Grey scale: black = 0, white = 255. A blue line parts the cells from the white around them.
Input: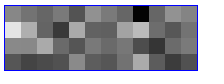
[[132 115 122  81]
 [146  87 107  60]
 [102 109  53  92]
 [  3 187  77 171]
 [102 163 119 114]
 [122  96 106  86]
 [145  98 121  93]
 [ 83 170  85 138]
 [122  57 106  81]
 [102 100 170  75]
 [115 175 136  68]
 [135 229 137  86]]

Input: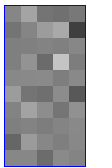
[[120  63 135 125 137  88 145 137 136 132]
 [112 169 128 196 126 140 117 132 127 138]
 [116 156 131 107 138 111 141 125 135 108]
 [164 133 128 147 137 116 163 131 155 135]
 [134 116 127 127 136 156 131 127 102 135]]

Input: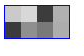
[[176 173]
 [ 60 121]
 [216 143]
 [202  59]]

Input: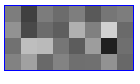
[[125 106 111 104]
 [118 209  31 146]
 [ 89 128 157 112]
 [126 176  92 111]
 [108  94 118 131]
 [124 108 186 105]
 [ 64  73 190 161]
 [125 146 113 130]]

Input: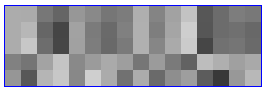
[[120 104 106 169 184]
 [125 112 117 160 152]
 [108 108 113 175  56]
 [ 87  86  70 189  92]
 [195 206 203  98 158]
 [162 165 170 122 142]
 [132 126 134 155 106]
 [175 176 176 118 172]
 [124 128 122 158 113]
 [118 106 105 170 171]
 [137 123 125 155 207]
 [151 162 161 137 136]
 [101  69  70 196 199]
 [119 102 109 163 181]
 [171 183 199 117  87]
 [172 172 172 129 150]]

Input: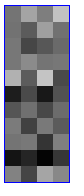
[[194 113 106 119  74  82 108  91 127  55 136]
 [126 159  87 116 196  24  72 121  52   4 165]
 [164  91  70 139  92  74 112  65 120  37  69]
 [116 114 119 119 177  29  85 123 116  20 130]]
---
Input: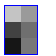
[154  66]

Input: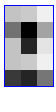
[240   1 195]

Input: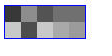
[112 169]

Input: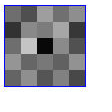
[142 166   8 102 100]

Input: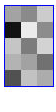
[204 235 197]

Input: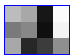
[251  15  39]

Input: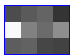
[ 52 107  98]

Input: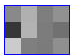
[145 124 127]
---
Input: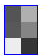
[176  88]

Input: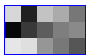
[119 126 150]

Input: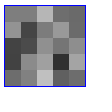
[106 153 144 139 109]

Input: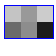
[204 141]

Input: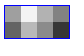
[130 139]

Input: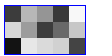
[248 105 218]

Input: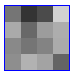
[209 156 117 142]
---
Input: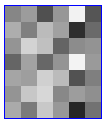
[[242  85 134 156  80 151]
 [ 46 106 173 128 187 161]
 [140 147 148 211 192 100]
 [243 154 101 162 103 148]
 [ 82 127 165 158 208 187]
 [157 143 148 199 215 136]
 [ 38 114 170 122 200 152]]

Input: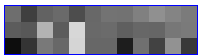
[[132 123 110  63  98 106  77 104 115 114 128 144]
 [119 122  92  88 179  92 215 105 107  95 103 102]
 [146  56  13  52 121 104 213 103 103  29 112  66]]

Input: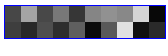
[[213   8  71 164  72 120  54 133 145 136]
 [ 16  42  62  40  78  46  95  11  89 225]]

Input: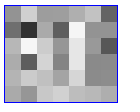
[[194 100 147 208 157 158 175]
 [147 147 111  49 170  94 245]
 [153  87 183 246 204 150 230]
 [138 139 172  93 212 132 230]
 [139 141 180 203 192 164 214]
 [184 174 170 150 200 209 189]]

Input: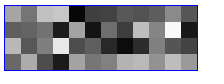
[[138  86 165 117 193 199   7  64  66  88  82  93]
 [249  24  95 100 114  28 163  20 110  61 190 133]
 [ 85  67 184  87 126 232  77  95  40  12  44 128]
 [189 154 104 172  77  27 163 118 129 179 185 146]]

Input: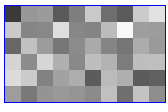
[[203 225  58 151 155  89 126 201 110  91]
 [158 156 202 133 136 222 135 132 188 248]
 [172 154 103 193 156 119 140 170 133 117]
 [190 191 212 140 214 176 137 190 178 124]
 [ 92  96 219 203 130 162 173  92 187 175]
 [195 142 157 121 148 153 149 139 192 111]]

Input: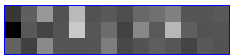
[[ 85  89  55  95 151  82 185  82  89  78 104 112 128  85]
 [ 83  84   2  88  68  84 201  86 108  66 136  90 183  95]
 [ 88  83  98  64 137  85  84  85 126  72  83  94  86  68]]
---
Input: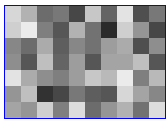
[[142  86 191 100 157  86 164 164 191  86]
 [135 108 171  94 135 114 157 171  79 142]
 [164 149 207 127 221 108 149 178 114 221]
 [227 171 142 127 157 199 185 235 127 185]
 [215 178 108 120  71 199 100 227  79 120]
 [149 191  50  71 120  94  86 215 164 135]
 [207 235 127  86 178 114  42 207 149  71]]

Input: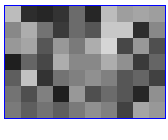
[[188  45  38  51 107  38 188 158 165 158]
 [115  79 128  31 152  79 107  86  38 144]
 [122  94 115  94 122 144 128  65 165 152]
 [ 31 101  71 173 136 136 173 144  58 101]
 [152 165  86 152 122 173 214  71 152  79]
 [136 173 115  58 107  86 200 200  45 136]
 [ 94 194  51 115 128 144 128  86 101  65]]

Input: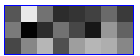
[[122   2  44 114  71  23 151  98]
 [ 71 135 182  79 158 182 174 135]
 [ 86 233 114  44  52  65 106  58]]

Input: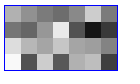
[[249  82 205  88 177 190  63]
 [117 102 151 234  82  21  57]
 [177 145 123 109 137 205 123]
 [221 183 165 198 165 158 131]]

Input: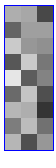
[[182  79 151]
 [230  93 131]
 [202 151 144]
 [100 159 159]
 [174 167  72]
 [182 174  52]
 [125 188 113]
 [106 196  79]
 [ 87 202 119]]

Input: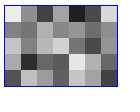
[[170  44 103  90 230 177 103]
 [129 117 177 135 149 110 143]
 [197 129 184 210 117  74 149]
 [237 143  66 163  32  74 216]
 [ 82 191 156  96 197 163  66]]
